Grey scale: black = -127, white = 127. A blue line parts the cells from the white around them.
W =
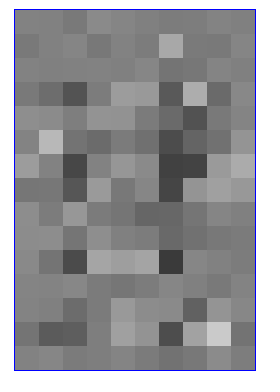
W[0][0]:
2
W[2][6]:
-11
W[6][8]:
26
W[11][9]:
3
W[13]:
[-11, -36, -33, -1, 32, 19, -50, 34, 74, -12]
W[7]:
[-9, -8, -41, 26, -7, 6, -58, 20, 32, 24]
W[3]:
[-6, -18, -44, -3, 28, 25, -38, 45, -21, 8]
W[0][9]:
0
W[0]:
[2, 1, -6, 10, 5, 0, -3, -2, 3, 0]
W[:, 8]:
[3, -6, 4, -21, -6, -14, 26, 32, 5, -7, 1, -6, 20, 74, 11]
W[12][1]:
0
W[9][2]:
-10
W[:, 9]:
[0, 5, 0, 8, 4, 20, 43, 24, 0, -4, -3, 3, 7, -12, -2]
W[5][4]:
-4
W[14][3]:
-1
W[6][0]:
28
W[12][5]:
12
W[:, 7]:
[-2, -5, -8, 45, -45, -27, -60, 20, -10, -14, 6, 0, -30, 34, -7]
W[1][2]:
5
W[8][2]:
23
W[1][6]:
40
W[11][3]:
-4
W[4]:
[14, 11, -1, 19, 18, -4, -21, -45, -6, 4]
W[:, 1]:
[1, 1, 0, -18, 11, 56, 2, -8, -3, 13, -11, 3, 0, -36, 6]
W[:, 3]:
[10, -7, 2, -3, 19, -20, 2, 26, -4, 14, 37, -4, -4, -1, -1]
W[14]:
[2, 6, -4, -1, 4, -4, -13, -7, 11, -2]
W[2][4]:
0
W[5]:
[3, 56, -12, -20, -4, -15, -51, -27, -14, 20]

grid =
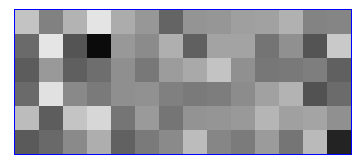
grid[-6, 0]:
67
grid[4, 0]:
60
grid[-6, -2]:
3
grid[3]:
[-21, 97, 9, -5, 15, 17, 0, -5, -2, 12, 33, 51, -45, -20]
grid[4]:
[60, -34, 68, 87, -10, 26, -10, 19, 21, 25, 53, 32, 36, 16]
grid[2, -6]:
67
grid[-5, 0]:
-21
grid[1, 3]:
-116
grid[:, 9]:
[31, 35, 16, 12, 25, -4]
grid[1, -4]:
-11
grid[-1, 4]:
-30
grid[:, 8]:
[22, 35, 67, -2, 21, 6]
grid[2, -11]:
-17
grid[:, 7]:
[20, -31, 41, -5, 19, 60]
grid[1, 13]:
73

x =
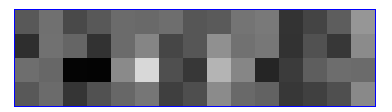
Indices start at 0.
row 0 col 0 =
-39
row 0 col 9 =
-11
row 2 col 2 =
-123
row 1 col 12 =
-46
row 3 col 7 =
-49
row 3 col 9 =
-22
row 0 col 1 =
-15
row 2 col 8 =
52
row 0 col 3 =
-39
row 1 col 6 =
-57
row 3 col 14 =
9
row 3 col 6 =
-64
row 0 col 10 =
-6
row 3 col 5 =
-9
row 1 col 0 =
-81
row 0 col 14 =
22
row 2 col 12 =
-33
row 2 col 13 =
-18

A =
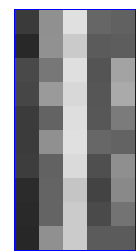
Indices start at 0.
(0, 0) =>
-69
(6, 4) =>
15
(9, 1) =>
16
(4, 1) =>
-28
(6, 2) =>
90
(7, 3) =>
-60
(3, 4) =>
42
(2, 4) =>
35
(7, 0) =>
-84
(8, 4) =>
-12
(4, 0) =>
-68
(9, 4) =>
-36
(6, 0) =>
-66
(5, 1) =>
16

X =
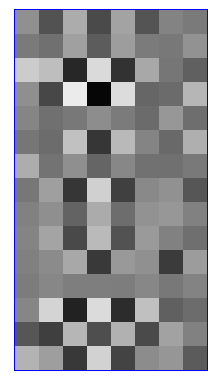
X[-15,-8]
16
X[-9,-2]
-15
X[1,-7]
-15
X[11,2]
-1
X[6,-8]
45
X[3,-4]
92
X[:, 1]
[-45, -15, 62, -56, -15, -19, -12, 31, 15, 36, 11, 7, 84, -64, 30]
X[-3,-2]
-31
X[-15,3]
-53
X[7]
[-8, 31, -73, 80, -63, 9, 17, -41]
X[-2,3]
-49
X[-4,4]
-2
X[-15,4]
35
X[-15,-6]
44
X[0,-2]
3
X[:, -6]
[44, 32, -88, 107, -7, 65, 15, -73, -28, -54, 40, -1, -93, 54, -71]
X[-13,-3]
40
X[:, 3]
[-53, -35, 90, -121, 13, -73, -26, 80, 43, 58, -70, -1, 91, -49, 82]
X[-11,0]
5
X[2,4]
-77
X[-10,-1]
47
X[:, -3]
[-43, -4, 40, -25, -20, 4, -14, 9, 18, 26, 16, 7, 64, -53, 12]
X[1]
[-5, -15, 32, -35, 29, -4, -7, 18]
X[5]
[-9, -19, 65, -73, 57, 4, -22, 47]
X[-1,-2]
22
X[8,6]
23
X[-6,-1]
-16
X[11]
[-3, 7, -1, -1, -2, 7, -7, 3]

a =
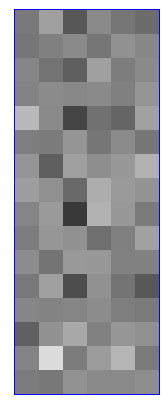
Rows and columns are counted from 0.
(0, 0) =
-6
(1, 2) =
10
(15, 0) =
-3
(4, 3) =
-14
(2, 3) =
31
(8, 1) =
26
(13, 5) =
16
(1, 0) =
-9
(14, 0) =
4
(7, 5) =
19
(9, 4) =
0
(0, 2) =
-40
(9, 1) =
22
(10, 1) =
-11
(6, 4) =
24
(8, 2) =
-70
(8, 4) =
24
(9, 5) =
33
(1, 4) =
17
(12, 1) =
3
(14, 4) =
53
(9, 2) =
17
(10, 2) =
25
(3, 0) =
3
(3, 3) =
10
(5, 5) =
-8
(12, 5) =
-5
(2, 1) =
-12

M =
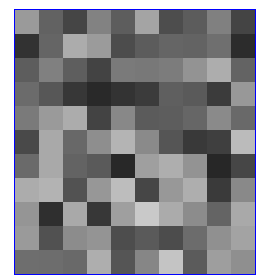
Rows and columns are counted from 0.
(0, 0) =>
26
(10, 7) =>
-36
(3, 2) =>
-72
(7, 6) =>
24
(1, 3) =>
27
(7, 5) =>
-57
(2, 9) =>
-28
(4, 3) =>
-60
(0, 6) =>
-50
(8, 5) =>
73
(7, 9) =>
9
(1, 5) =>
-35
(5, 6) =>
-42
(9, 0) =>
26
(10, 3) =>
46
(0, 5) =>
36
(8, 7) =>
12
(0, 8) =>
0
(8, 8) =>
-27
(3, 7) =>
-37
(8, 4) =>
31
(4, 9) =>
-22
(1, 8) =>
-16
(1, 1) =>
-26
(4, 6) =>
-34
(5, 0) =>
-54
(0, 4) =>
-34
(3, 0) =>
-20
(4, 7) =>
-25
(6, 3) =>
-37
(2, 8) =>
45
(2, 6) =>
-3
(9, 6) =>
-51
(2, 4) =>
-5
